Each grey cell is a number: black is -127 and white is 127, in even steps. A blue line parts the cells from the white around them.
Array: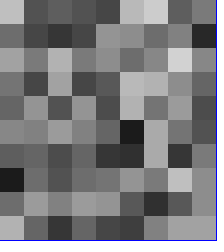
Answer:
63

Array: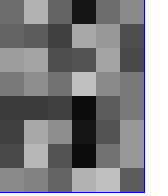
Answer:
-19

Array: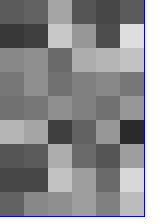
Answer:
-36

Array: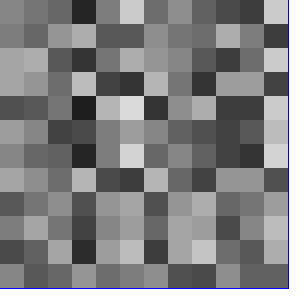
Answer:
6

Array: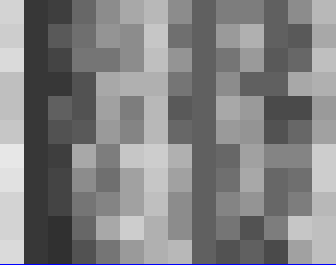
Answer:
83
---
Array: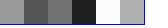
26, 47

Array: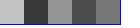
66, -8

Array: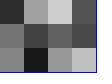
-82, 63

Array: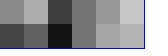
10, 51

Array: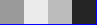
26, -90

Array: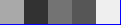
41, 111

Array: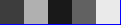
-66, 106
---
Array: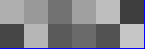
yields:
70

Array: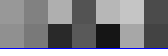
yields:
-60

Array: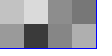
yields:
47

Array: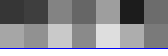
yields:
-5

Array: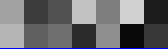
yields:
-72

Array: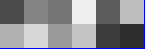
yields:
-82
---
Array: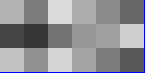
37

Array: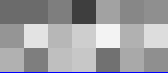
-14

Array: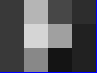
8

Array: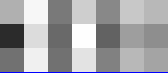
1

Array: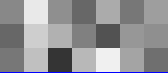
112

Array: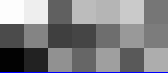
31

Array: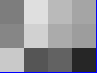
-42

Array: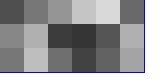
-61
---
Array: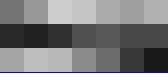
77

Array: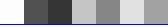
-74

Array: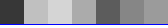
85

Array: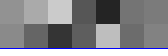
75

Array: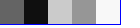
75

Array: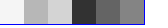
84

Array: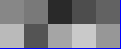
-86

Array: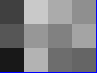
43

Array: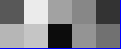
34
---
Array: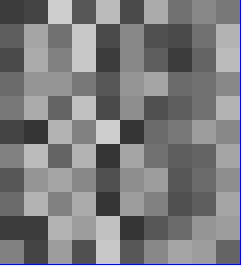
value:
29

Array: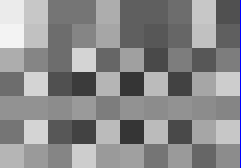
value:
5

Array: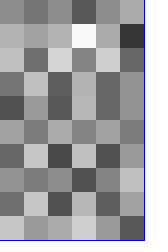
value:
42

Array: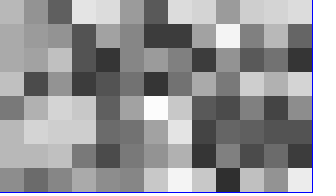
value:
6

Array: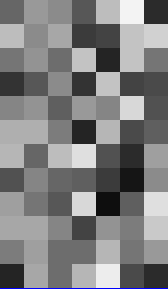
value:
-18
